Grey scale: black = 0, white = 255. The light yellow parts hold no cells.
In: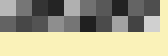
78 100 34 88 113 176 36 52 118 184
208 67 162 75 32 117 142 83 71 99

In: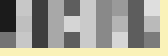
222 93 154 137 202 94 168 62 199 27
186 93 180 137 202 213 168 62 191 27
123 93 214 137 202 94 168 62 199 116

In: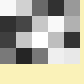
153 49 105 209 248
177 249 199 70 49
51 190 255 199 63
232 239 120 37 121

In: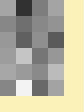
164 125 49 165
147 136 111 135
90 143 96 152
151 118 197 157
187 138 154 167
163 105 243 134

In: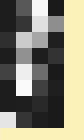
26 246 88 29
142 223 53 29
31 166 203 47
51 30 145 29
26 109 238 66
31 64 250 29
26 41 30 29
26 30 53 229

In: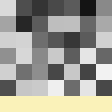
137 20 91 73 52 78 218
169 103 191 190 92 38 164
209 91 55 85 110 211 208
103 229 93 201 137 215 144
242 68 200 71 142 112 208
72 228 108 239 202 198 78
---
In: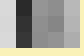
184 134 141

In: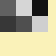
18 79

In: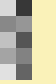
55 136

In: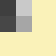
201 71

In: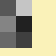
197 132

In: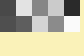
42 139

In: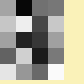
119 71 34 98

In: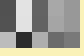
152 165 174

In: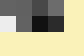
108 17
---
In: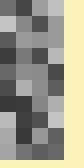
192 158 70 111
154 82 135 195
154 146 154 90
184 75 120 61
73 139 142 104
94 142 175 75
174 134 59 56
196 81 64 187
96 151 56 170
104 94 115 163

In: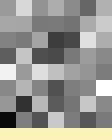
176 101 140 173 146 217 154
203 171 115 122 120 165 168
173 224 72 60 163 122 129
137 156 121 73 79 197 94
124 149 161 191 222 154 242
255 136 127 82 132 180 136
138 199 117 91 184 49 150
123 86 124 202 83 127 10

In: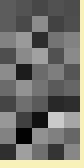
77 80 70 82 93
78 66 141 74 92
130 116 45 155 130
137 81 160 138 78
86 126 106 29 140
102 89 116 146 107
46 41 91 111 68
166 202 17 64 151
101 128 145 3 130
134 53 112 159 48

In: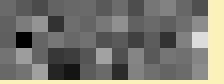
78 103 130 118 77 108 89 105 104 99 75 89 106
140 110 95 106 97 144 120 101 110 50 148 124 97
220 129 50 92 64 90 81 113 104 119 101 1 95
132 112 117 89 133 80 162 85 60 55 100 157 115
140 107 100 111 130 42 105 92 20 36 159 114 104

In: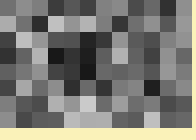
143 49 104 75 137 129 65 87 60 126 141 113
152 87 144 111 54 125 179 148 192 45 113 172
146 129 78 90 148 56 36 81 84 150 190 66
103 145 65 97 177 94 30 51 24 179 99 50
123 151 85 106 98 104 24 56 67 145 118 96
137 108 31 132 122 52 106 47 141 108 167 69
88 75 123 109 157 107 202 149 176 76 87 126
103 96 191 91 99 174 173 186 94 92 73 141

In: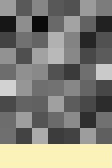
124 155 81 88 134 89 157
33 98 163 105 10 142 22
81 37 131 177 100 113 67
91 72 136 185 162 79 146
202 111 58 81 137 144 109
71 101 135 114 111 150 210
44 72 92 160 97 99 73
113 46 139 107 84 158 109
95 157 66 60 171 67 111

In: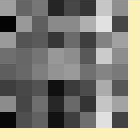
142 198 53 71 37 118 101 160
69 225 175 138 138 95 153 4
161 130 62 107 54 90 84 154
141 203 88 141 152 117 103 111
121 132 112 154 147 127 104 94
87 171 76 59 16 83 72 62
163 197 52 105 39 111 70 140
66 224 111 63 18 98 79 8
